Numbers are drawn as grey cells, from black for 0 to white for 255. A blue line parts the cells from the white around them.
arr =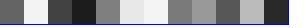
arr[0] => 100
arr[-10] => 66
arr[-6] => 244
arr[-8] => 127

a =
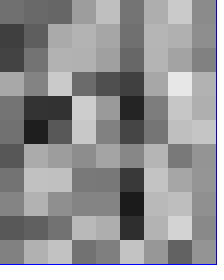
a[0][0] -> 112
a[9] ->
[88, 96, 114, 185, 174, 46, 179, 211, 137]
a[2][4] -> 160
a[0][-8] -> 105
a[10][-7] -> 194
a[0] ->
[112, 105, 102, 157, 191, 116, 174, 202, 139]
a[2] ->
[67, 115, 178, 177, 160, 103, 180, 163, 129]
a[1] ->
[63, 94, 170, 179, 166, 112, 181, 176, 142]
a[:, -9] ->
[112, 63, 67, 168, 116, 113, 87, 115, 132, 88, 129]
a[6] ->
[87, 171, 157, 141, 164, 135, 181, 121, 148]
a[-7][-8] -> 51
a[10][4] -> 127
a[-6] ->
[113, 30, 88, 200, 129, 69, 117, 191, 197]
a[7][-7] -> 192
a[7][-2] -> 166
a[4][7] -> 198
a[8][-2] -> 190
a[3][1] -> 131
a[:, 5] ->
[116, 112, 103, 64, 36, 69, 135, 57, 27, 46, 195]
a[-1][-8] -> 177

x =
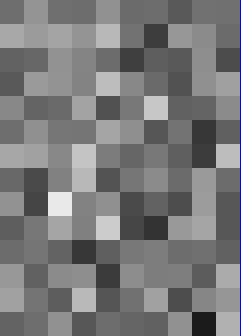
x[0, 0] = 110
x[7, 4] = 83
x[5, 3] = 117
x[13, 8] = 27
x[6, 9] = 189
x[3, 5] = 136
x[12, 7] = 77
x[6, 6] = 120
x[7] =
[104, 74, 129, 184, 83, 118, 139, 107, 154, 108]
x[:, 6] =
[109, 61, 94, 106, 199, 86, 120, 139, 98, 51, 125, 125, 161, 97]
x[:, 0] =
[110, 168, 98, 89, 136, 110, 167, 104, 146, 94, 108, 152, 161, 99]
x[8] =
[146, 69, 233, 130, 144, 74, 98, 77, 156, 87]
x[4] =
[136, 100, 106, 163, 81, 120, 199, 97, 100, 139]
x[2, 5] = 63
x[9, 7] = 153
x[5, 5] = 143
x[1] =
[168, 155, 164, 148, 184, 114, 61, 151, 139, 107]
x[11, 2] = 139
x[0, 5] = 107
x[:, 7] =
[89, 151, 89, 82, 97, 115, 95, 107, 77, 153, 109, 126, 77, 145]
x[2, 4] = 108
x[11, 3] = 142
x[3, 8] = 144
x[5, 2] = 118
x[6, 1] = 161
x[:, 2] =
[111, 164, 146, 147, 106, 118, 136, 129, 233, 165, 99, 139, 93, 145]
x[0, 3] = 109

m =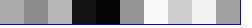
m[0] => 171
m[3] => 20
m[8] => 242
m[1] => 141

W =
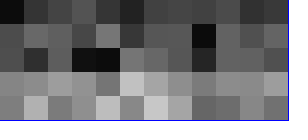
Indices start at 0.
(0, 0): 12
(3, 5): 193
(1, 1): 104
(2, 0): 78
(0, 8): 65
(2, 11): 80
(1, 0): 76
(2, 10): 97
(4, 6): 199
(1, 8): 11
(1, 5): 55
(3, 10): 138
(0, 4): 53
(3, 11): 157
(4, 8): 102
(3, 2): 157
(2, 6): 103
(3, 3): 146
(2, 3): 16

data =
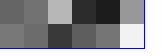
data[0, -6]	101
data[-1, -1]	242
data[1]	[120, 108, 57, 94, 117, 242]
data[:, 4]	[28, 117]

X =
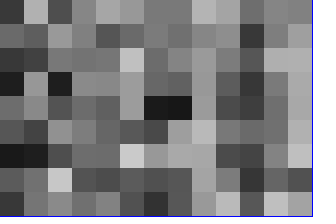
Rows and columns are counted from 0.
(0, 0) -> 57
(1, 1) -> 94
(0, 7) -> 121
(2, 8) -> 154
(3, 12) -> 170
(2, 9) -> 124
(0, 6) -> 121
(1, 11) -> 126
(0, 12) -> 129
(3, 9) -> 92
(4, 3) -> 108
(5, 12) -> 177
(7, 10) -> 54
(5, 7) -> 158
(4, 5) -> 156
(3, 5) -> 156
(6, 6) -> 152
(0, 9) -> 164
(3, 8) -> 152
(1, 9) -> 142
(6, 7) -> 169
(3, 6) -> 103
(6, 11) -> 131
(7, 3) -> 83
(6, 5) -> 202
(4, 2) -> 83
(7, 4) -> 76
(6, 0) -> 25
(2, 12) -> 176
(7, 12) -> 81
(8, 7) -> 87
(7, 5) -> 91
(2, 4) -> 118
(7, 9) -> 124

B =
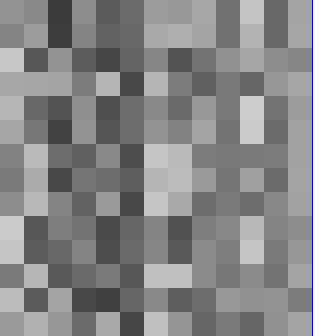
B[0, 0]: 147
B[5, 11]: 107
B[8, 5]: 72
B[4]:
[183, 103, 83, 143, 80, 109, 138, 106, 153, 120, 205, 114, 157]
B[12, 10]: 144
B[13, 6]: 192
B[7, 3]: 117
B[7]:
[123, 172, 71, 117, 110, 95, 181, 188, 154, 116, 159, 108, 164]
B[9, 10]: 184
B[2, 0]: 200
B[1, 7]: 174
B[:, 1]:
[138, 156, 86, 166, 103, 119, 187, 172, 185, 86, 92, 183, 91, 177]
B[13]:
[155, 177, 150, 107, 169, 69, 192, 149, 101, 122, 102, 144, 163]
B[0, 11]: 103
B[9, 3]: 114
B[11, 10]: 139
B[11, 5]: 86
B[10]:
[197, 92, 103, 132, 77, 106, 134, 89, 139, 127, 198, 122, 150]
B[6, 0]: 129
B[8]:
[142, 185, 132, 98, 154, 72, 197, 170, 110, 122, 109, 135, 161]
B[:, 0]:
[147, 132, 200, 167, 183, 165, 129, 123, 142, 203, 197, 123, 188, 155]
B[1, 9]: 113
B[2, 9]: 145
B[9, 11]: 132
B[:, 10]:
[195, 178, 165, 102, 205, 203, 122, 159, 109, 184, 198, 139, 144, 102]
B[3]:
[167, 166, 163, 124, 181, 71, 181, 124, 97, 121, 102, 151, 166]
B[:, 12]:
[164, 165, 134, 166, 157, 162, 161, 164, 161, 142, 150, 163, 125, 163]
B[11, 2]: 88
